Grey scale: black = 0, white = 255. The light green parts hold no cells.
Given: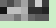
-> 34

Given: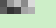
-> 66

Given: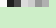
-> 74

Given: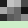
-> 30

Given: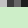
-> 60

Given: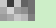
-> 99

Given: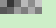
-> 87

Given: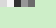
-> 107

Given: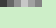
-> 103
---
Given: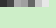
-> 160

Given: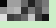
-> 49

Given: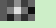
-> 225

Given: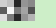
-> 122

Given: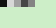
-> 160

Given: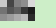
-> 101

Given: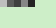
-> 63

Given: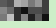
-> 17
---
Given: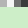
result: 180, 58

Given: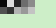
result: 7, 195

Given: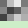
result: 110, 175

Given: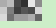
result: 172, 101

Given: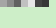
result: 165, 55

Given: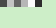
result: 73, 45

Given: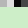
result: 182, 70

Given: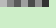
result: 186, 50

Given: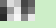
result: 110, 233
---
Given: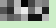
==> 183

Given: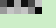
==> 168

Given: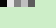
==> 133

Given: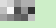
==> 147

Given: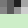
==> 32

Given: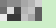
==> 141
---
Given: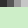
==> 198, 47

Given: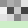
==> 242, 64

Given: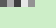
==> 231, 63

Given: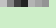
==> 194, 34

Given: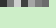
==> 206, 49

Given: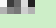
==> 247, 33

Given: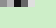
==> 223, 19
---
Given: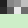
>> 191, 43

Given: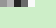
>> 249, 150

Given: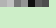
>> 78, 179

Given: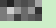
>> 165, 122

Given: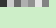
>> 131, 51

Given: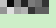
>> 52, 148
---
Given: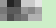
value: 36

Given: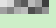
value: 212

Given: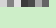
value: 130

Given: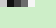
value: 17

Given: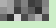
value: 159

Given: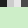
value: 204
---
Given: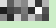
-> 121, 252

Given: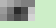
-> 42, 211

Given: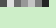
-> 152, 223

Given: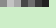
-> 71, 195

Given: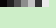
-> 141, 234

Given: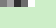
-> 49, 253

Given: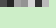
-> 147, 214
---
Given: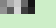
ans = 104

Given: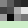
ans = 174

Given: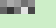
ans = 114

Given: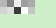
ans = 158

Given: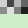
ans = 182

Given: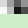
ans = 90

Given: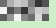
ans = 203

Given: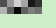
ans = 24

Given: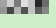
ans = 40
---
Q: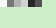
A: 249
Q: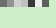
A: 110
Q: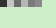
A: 51
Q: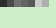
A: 44
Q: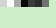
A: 211
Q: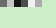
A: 107
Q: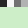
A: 38
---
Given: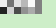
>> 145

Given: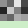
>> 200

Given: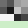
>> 26

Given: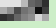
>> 128

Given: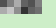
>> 51

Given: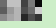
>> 78
